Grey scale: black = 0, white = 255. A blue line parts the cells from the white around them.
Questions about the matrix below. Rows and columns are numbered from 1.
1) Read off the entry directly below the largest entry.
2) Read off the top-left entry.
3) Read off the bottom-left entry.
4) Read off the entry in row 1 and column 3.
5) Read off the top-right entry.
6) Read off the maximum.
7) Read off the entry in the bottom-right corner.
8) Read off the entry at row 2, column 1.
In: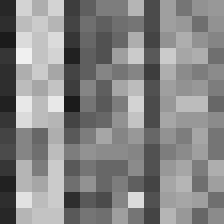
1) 174
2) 39
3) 39
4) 174
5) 152
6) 240
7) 139
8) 46

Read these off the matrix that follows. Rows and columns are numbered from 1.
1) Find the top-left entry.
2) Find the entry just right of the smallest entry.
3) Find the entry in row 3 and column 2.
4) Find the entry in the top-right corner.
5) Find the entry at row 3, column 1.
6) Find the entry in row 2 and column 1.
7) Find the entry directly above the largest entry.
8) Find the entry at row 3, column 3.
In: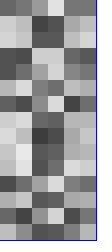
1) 103
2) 76
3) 198
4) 118
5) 212
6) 206
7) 190
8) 88

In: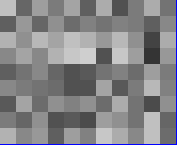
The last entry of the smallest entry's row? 152
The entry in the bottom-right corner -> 108
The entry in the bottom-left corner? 178
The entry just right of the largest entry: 81
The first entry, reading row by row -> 192
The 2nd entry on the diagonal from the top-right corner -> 95
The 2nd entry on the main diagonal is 152
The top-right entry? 115
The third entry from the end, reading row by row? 136
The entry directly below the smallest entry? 158
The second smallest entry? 67
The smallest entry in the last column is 102
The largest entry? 207
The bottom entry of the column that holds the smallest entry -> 192
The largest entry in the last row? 199
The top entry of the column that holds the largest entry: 95
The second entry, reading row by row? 102
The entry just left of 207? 199
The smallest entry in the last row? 95
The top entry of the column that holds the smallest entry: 172
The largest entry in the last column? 172
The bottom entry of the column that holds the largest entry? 129

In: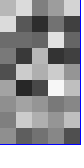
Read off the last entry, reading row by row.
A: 79
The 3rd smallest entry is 51
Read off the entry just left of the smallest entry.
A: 163
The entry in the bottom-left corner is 143
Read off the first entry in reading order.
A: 183
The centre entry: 175
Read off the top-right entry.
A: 212
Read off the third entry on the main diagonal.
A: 101
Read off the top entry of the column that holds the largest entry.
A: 157
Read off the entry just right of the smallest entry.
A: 72
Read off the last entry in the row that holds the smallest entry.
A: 191
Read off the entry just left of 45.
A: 87
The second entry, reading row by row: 219

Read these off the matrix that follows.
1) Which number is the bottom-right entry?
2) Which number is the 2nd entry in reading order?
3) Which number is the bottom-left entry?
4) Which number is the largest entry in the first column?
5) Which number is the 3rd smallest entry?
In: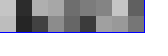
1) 118
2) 44
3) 189
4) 197
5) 59

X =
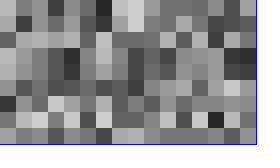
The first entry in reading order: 185
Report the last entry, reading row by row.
146
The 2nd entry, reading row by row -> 125
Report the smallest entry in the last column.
47
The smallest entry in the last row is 71
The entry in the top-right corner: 161
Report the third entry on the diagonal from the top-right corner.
63
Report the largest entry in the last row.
177
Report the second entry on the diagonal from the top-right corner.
79
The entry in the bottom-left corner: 161
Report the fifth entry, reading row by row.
139
